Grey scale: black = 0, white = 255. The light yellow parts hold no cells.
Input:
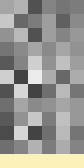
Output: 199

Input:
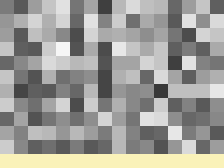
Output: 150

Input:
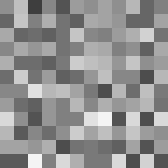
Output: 102

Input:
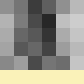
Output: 179

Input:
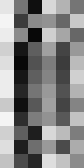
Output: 244

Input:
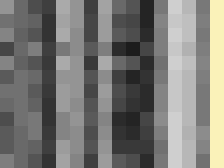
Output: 113
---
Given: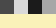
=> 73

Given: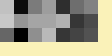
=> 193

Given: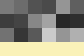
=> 122

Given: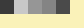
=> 58

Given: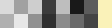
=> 218

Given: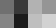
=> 112
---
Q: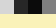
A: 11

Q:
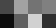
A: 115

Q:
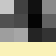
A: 17

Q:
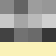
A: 157

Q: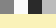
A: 42

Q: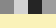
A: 37

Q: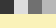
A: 112
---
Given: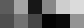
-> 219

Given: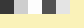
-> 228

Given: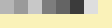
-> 222

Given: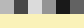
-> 98

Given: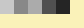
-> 37

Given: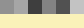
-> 195

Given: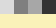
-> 51

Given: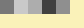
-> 143

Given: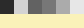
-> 231

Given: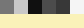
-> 245
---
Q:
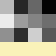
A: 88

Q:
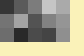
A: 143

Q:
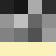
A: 156

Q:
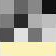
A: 212

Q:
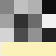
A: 34

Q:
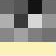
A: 113

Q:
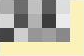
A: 136

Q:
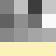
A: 173

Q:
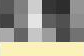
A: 114

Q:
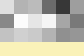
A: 150
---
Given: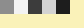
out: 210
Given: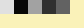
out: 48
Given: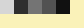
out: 82
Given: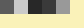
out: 58
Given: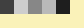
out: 185
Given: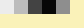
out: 7
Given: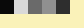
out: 144
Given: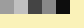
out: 136
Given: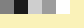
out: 156
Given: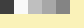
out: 167
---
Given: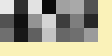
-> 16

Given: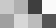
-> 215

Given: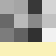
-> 186

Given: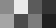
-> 75

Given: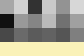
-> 153

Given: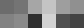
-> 138
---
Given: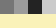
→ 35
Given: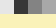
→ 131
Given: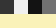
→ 19
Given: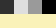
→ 154
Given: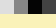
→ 4
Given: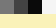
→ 10
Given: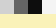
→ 13
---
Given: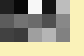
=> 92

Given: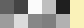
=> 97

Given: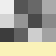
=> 212

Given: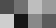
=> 77

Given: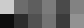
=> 204

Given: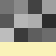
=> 87
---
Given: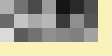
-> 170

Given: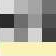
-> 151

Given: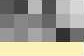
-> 128

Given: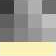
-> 162

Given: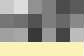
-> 83

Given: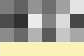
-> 235

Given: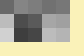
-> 90

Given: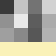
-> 93

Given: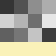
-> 110
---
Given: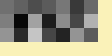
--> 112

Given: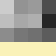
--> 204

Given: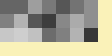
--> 101

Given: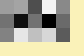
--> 157

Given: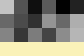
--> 195

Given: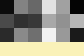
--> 12

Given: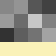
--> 135
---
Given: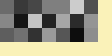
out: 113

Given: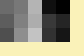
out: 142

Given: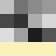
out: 159

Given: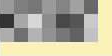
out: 111

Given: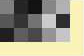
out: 93

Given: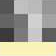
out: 122
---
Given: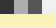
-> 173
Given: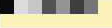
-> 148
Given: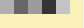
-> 155
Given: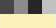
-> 139
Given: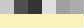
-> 223
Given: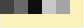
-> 14
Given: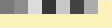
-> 200
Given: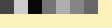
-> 174
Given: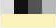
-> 18
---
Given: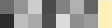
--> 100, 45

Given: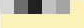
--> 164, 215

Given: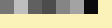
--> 11, 117

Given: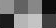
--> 13, 27

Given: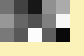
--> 171, 121

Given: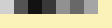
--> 165, 208

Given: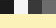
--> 108, 27

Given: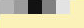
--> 227, 182
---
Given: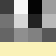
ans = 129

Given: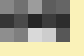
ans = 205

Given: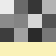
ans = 42

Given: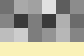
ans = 183

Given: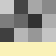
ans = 151

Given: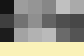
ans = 106

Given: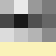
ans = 180
